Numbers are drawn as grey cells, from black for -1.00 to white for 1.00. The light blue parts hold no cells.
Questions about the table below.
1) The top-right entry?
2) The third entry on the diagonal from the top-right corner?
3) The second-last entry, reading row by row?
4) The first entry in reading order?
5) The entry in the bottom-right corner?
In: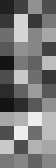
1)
-0.39
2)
0.67
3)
-0.23
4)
-0.74
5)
0.05

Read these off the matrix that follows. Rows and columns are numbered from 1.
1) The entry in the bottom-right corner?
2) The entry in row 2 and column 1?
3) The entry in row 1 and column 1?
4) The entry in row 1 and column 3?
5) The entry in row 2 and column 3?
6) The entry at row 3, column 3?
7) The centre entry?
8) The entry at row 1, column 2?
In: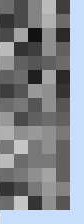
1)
-0.33
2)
-0.59
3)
-0.15
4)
0.03
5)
0.03
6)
-0.86
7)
-0.33
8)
-0.42

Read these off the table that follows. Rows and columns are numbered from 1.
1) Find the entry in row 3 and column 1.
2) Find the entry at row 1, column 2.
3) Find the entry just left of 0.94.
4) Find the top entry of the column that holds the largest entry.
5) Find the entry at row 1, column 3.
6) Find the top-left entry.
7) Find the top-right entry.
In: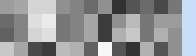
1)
-0.24
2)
0.30
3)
-0.24
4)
0.13
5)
0.66
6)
0.22
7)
-0.07
